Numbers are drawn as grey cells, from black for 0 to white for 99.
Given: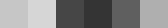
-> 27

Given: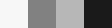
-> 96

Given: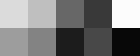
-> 51

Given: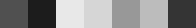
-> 83

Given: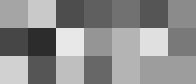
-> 40

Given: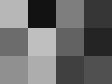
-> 56

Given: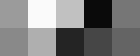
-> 68

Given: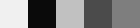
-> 4

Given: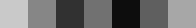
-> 44
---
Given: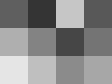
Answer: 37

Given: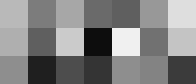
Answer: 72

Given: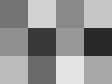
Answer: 45

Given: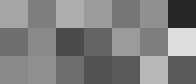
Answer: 64

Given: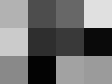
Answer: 69

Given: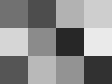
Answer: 44

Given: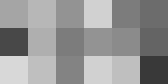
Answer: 64
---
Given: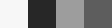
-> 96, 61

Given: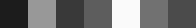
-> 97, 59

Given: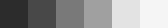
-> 95, 88

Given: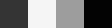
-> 95, 61

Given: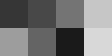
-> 84, 77

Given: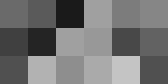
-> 76, 69

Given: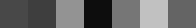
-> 75, 57

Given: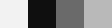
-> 94, 72

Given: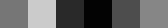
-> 79, 52
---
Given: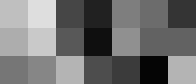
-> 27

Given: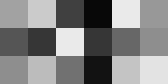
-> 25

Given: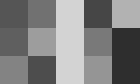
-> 82

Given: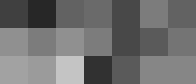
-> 38

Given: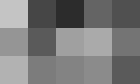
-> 17

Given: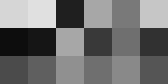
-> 12

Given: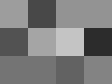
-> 57
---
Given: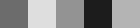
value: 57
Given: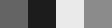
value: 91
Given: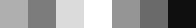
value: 85
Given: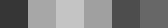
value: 76
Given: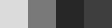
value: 15
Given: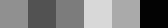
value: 48
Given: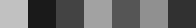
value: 26
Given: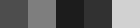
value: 11
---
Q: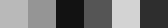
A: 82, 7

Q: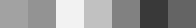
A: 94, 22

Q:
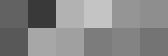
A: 76, 22

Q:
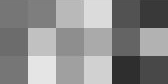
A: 89, 18

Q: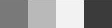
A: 94, 23

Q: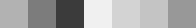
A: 93, 23
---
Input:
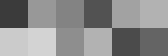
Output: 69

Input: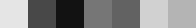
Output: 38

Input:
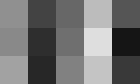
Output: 50

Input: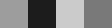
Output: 11

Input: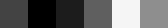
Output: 37

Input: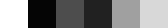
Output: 13

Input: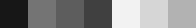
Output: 94

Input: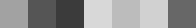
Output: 73
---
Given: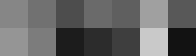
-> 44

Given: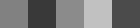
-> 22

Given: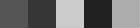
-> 21

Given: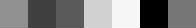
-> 25

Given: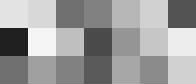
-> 84

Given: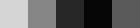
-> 52

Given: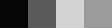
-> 35

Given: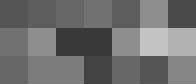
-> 36
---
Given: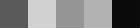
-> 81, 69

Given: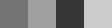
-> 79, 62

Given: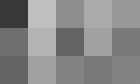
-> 74, 70

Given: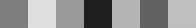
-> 86, 74

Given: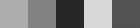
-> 84, 67

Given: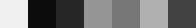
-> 93, 68

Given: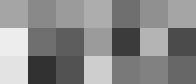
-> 92, 88

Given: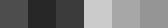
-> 79, 65
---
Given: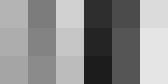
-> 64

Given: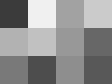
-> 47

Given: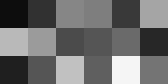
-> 12

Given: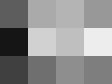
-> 25

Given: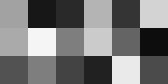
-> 32

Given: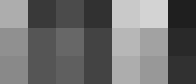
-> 53

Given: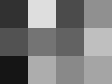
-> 8
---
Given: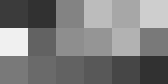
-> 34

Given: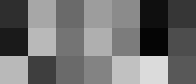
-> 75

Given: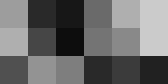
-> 16

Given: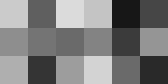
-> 82

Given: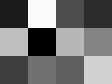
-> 44

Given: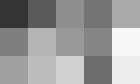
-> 81

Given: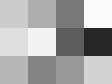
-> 51

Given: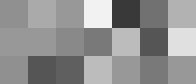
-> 59

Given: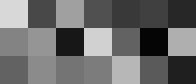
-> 71
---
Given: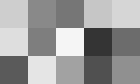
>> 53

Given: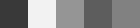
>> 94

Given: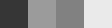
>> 60

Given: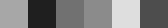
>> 12

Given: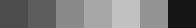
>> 36

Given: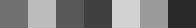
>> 73

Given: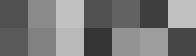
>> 54

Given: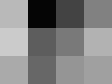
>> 2
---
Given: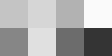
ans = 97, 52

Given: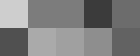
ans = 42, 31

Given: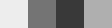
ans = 68, 92

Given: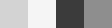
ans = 55, 82

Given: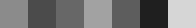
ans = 83, 54

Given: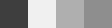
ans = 55, 24

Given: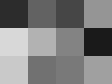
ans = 58, 78

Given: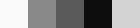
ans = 82, 97
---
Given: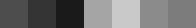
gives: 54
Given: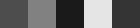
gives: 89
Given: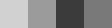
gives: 23
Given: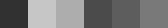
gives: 36
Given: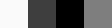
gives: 0
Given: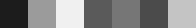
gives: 29
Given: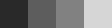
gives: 50
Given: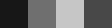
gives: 77
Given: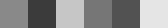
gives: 32
